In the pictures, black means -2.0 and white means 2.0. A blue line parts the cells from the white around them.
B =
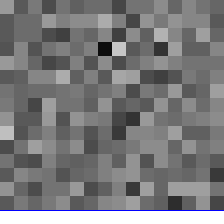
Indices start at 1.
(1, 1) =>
0.4
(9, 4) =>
0.4
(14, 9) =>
0.0
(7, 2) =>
-0.4
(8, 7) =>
-0.5
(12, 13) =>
-0.2
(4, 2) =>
0.1
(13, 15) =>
-0.2
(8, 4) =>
0.5
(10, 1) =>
1.0
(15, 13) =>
-1.3
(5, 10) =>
-0.3
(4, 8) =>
-1.8
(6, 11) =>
-0.8
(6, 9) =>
0.6
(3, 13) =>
0.1
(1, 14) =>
0.1
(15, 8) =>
0.1
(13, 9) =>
0.2
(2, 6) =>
0.2
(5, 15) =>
-0.2
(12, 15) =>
-0.3
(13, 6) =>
-0.4
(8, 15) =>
-0.3
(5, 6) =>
0.0
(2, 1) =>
-0.6
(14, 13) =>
0.5
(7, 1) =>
-0.2
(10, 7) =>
-0.7
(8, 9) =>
-0.6
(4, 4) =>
-0.2
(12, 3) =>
-0.8
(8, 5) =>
-0.2
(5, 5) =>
-0.7
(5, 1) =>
0.4
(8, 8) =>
0.3
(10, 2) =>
-0.7
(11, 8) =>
-0.4

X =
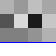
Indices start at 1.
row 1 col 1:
0.8
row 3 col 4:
0.8
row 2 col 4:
1.1
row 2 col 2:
1.4

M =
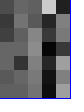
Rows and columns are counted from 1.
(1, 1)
-0.8
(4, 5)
-1.1
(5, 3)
0.0
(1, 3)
-0.5
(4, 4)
-1.9
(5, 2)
-1.2
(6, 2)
-0.4
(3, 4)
-1.1
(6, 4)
-1.7

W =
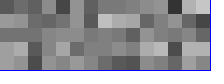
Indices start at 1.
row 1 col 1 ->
-0.6
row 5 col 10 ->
-0.7
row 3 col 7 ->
-0.1
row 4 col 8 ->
0.0
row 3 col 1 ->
-0.2
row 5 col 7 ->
0.1
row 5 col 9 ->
-0.6
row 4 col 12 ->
0.9
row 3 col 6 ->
0.2
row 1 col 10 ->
0.0
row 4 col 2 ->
0.7
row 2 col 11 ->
-0.4
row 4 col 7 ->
0.0
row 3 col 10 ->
-0.5
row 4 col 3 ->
-0.6
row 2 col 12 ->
0.0
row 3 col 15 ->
-0.4
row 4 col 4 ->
0.1
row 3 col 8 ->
0.0
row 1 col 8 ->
-0.1
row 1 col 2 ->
-0.3
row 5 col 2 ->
0.3
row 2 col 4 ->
-0.4

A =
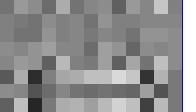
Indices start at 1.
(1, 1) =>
-0.2
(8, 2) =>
1.0
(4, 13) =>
0.2
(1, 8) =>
0.2
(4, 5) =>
0.1
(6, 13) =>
-0.1
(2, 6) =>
0.1
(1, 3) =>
0.2
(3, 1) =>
0.0
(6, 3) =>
-1.3
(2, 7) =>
-0.2
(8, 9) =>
1.3
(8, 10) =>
1.0
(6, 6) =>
0.7
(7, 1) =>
0.2
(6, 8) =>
1.0
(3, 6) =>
0.1
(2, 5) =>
0.0
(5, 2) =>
0.4
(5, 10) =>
0.6
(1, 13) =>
0.0
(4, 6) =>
0.1
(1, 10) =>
0.4
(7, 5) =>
0.1
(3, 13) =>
0.2
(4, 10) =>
-0.4
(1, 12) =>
1.1
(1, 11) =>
0.1
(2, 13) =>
0.1

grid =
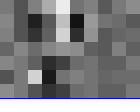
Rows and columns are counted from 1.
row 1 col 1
-0.1
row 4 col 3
-0.3
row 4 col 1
-0.4
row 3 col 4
-0.5
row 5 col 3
-0.5
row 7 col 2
-0.1
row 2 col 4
-0.6
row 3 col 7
0.3
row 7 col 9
-0.5
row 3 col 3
-1.2
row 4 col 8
-0.6
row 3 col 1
0.0
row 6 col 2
-0.1
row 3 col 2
-0.7
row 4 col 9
0.0
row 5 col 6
-0.3
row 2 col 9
-0.3
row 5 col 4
-1.3
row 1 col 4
0.7
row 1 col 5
1.7
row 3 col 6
-1.3
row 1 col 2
-0.7
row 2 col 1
0.1

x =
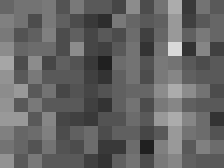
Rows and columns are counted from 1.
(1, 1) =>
-0.4
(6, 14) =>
-0.5
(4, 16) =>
-1.0
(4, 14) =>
-1.2
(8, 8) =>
-1.2
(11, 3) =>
-0.7
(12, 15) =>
-0.6
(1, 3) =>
-0.2
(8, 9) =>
-0.5
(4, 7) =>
-0.9
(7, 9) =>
-0.5
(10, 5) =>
-0.8
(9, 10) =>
-0.3
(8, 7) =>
-1.0
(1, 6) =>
-0.1
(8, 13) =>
0.1
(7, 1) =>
0.2
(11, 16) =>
-0.3
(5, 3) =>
0.2
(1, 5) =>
-0.7
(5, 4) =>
-0.9
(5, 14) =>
-0.6
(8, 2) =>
-0.6
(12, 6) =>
-0.6
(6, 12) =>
-0.1
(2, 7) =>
-1.1
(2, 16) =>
-0.4
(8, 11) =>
-0.8
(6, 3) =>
-0.1
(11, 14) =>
-0.6
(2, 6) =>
-0.8
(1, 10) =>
0.2
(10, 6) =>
-0.5
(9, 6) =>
-1.0
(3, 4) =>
0.0

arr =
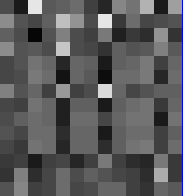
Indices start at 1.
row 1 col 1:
-0.8
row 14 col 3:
-1.0
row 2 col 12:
-0.8
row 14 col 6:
-0.9
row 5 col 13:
-0.4
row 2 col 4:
-0.5
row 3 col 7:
-1.0
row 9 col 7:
-0.3
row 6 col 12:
-1.4
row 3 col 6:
-0.8
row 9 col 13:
-0.2
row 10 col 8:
-1.6
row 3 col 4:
-0.7
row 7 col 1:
0.0
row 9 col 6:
-0.3
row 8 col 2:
-1.0
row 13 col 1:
-1.2
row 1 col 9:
0.1
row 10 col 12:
-1.0
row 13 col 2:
0.0
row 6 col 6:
-0.4
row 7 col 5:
0.4
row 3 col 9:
-1.5
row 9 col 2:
-0.5
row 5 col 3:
-0.2
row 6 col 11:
-0.1
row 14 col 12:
-0.4
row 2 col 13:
-0.7
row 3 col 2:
-0.8
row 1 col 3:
1.6
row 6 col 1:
-0.9
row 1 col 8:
-1.4
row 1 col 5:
-0.5
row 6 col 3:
-0.1
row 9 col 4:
-0.4
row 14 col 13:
-0.6
